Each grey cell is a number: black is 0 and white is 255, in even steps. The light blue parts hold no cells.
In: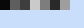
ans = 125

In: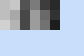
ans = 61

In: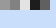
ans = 96

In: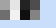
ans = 110

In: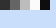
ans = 14

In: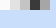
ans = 166
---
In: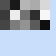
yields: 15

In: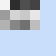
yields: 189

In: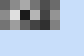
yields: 128

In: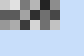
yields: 194

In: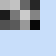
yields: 7

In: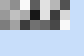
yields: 249

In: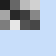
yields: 71
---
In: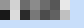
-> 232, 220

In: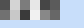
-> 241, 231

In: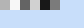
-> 247, 209

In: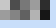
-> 199, 179

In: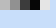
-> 229, 187

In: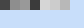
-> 214, 204

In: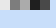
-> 232, 171
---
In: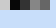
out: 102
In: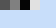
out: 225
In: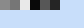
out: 37
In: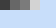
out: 211
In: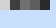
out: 42
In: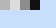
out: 17
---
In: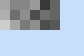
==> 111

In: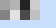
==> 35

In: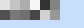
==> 51

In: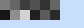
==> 51

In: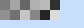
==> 187

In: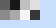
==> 192
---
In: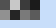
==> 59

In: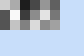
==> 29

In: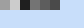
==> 31

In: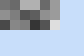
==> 177

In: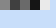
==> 106

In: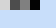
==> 128
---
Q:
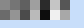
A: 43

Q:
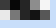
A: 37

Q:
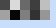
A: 105

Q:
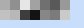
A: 112

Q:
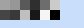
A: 47

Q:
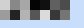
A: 16
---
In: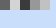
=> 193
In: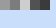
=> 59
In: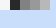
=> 184
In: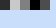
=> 77
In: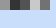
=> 114
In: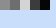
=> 6
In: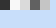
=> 197
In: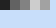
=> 162
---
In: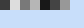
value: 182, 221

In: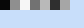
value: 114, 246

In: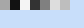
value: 51, 244

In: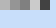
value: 128, 203

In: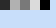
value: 121, 219

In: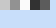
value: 250, 250

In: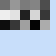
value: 32, 238

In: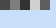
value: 50, 208
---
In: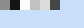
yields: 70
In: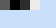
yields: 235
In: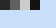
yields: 19
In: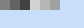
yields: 160
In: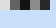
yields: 41
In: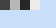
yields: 235
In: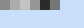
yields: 118
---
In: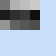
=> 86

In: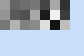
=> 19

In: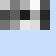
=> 220

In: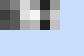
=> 33

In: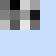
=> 228

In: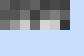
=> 203
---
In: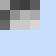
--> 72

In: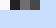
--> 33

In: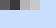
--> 58

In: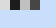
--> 28

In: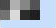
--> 176

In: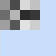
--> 74

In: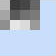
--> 60
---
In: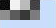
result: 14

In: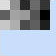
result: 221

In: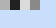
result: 178

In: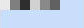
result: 233

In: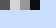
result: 85

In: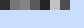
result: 48
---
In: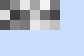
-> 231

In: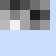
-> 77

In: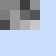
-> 62

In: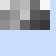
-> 184

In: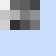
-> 93

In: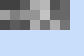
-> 92

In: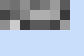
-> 143
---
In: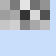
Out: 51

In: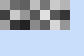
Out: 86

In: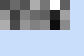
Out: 106

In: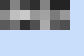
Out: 152

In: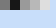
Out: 154

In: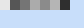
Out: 171
